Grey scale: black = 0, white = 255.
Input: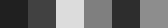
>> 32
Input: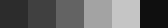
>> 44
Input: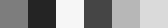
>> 125
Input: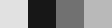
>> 225
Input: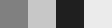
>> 128
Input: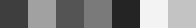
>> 62
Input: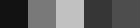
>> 18
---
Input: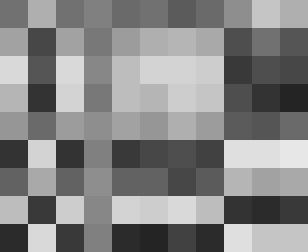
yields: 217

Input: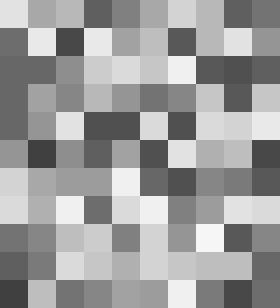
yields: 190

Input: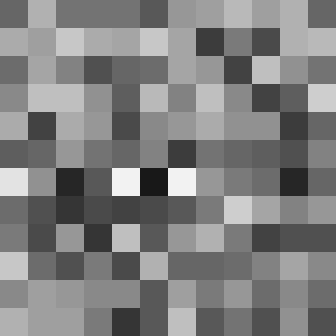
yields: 159

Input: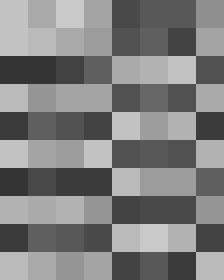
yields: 170

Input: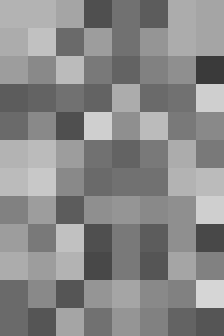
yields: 85
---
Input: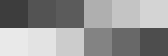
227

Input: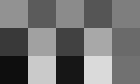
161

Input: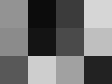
20

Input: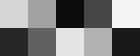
97

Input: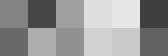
173

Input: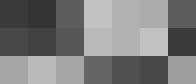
66

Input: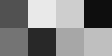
40

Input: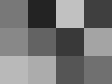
99

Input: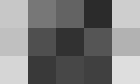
79

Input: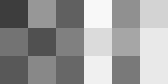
80
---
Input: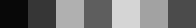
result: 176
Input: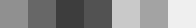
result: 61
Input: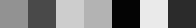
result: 205
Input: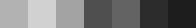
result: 163
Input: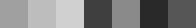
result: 208
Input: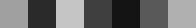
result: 197
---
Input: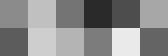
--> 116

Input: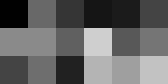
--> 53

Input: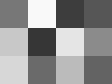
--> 61

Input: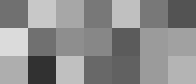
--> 167

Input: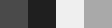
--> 239

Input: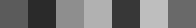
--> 142

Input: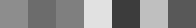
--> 127

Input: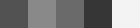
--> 106

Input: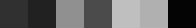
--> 144
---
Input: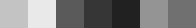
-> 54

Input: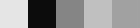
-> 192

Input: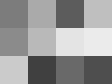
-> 191

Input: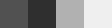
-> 239

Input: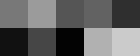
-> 98

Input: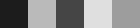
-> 223

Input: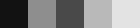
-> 185
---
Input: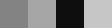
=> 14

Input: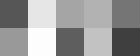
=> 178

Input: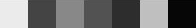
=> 191

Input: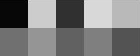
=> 216

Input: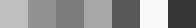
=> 250

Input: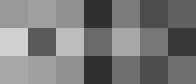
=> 76

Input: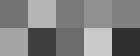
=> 143

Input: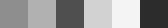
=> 244

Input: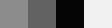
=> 5

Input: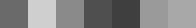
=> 154
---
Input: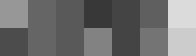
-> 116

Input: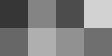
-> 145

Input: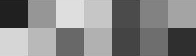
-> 110

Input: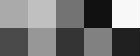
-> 129

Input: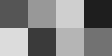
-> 181

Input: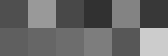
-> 87

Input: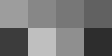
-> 143
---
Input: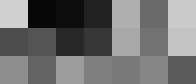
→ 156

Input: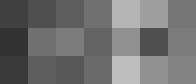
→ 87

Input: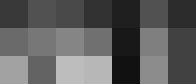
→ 189

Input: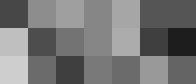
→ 63

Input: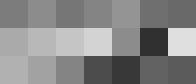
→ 132

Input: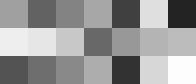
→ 137
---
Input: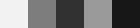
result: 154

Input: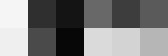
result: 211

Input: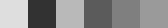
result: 127

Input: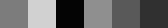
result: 89

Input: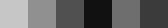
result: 110

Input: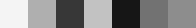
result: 114

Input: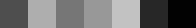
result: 39

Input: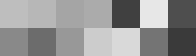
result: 116

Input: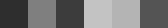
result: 180
